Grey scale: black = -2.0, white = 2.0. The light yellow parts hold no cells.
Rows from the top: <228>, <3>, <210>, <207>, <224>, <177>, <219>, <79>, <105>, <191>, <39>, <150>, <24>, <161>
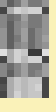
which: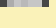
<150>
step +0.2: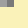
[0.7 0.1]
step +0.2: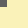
[-0.3]
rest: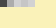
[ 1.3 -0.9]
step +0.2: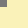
[0.1]

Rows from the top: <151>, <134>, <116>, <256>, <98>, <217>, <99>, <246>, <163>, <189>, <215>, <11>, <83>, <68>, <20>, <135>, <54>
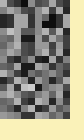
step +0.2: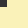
[-1.0]
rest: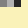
[-1.0  0.4 -0.6 -0.2]
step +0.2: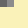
[-0.2  0.4]
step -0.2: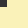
[-1.4]

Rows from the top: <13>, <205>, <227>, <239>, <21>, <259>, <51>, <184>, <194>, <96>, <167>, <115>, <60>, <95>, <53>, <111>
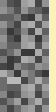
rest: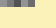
[-0.5 -0.9]
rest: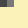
[ 0.7 -0.1]

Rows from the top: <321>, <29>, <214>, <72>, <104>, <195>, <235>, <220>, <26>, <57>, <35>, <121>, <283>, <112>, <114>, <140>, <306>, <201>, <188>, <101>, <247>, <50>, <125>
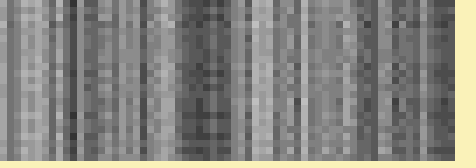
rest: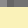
[-0.4  0.2 -0.2 -0.4 -0.6 -0.4]
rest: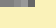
[-0.2 -0.6  0.0  0.0 -0.4 -0.2 -0.2 -0.4  0.2 -0.2 -0.4 -0.6 -0.6]

